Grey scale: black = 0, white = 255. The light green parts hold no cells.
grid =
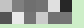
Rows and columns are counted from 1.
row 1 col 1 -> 195
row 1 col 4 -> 115
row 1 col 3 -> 111
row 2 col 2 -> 233

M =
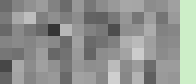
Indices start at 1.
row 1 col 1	107
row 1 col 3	145
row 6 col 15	156
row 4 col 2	138
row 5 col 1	118
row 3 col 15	134
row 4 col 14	136
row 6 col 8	142
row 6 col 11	140
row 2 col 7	141
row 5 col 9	141
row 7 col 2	164
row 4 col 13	159
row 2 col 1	122
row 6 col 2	168
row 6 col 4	160
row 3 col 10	77
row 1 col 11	167
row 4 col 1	132
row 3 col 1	104
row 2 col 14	116
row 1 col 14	144
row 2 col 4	128
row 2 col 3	190
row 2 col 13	158
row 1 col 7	152
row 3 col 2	137
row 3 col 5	53
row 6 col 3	140

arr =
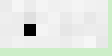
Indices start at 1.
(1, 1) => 235
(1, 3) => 236
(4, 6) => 236
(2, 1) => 238
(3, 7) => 234
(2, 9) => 238
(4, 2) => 241
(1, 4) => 244
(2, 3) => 223
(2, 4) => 237
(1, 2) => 245

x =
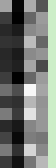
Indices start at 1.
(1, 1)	163
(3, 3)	138
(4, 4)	102
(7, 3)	103
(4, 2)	47
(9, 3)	182
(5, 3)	138
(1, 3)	172
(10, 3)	226
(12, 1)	68
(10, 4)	151
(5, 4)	148
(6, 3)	166
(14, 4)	184
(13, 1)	122
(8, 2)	78
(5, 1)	40

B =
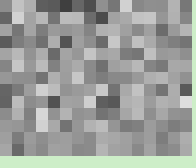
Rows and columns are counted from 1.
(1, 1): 141
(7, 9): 125
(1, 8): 78
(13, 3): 151
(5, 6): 164
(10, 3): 128
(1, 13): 143
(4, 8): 142
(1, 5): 90
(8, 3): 157
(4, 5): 174
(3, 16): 180
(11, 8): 178
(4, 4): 112
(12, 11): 160
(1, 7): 102
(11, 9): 188
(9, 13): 156
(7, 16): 145
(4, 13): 170
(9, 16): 222
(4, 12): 192
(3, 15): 154
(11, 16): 134
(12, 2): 124
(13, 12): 137
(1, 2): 194
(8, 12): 194
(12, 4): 142
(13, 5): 161
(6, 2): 198
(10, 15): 146
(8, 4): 207
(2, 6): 187
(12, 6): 158
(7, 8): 138
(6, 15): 168
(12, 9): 171

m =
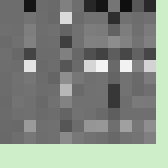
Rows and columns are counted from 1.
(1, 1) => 109
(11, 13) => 142
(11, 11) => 160
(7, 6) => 142
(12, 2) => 110
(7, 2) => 113
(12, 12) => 116
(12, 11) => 114
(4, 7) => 113
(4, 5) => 110
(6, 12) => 131
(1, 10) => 117
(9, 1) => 106
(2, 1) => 109
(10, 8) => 112
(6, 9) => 243
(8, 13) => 111
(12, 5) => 112
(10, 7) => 114
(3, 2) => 110
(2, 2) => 109
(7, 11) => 114
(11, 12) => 119
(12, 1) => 105
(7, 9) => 114
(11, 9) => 151
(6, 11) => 242
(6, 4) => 106
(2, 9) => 114
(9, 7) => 113
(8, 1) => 108
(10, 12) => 111
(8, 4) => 109
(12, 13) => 128
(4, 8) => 129

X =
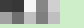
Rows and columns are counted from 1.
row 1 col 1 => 59
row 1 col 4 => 134
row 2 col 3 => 192

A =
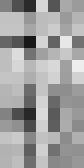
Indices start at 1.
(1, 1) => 129
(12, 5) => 184
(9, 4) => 211
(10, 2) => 76
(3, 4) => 189
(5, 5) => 181
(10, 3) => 40
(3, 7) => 196
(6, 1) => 190
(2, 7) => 180
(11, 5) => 94
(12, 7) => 175
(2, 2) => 194
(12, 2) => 202
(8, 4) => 196
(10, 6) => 169
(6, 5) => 216
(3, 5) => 204
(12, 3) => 135
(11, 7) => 139
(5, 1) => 190
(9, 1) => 179
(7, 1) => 196
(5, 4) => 160
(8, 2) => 189
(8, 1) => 181
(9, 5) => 104
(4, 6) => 231
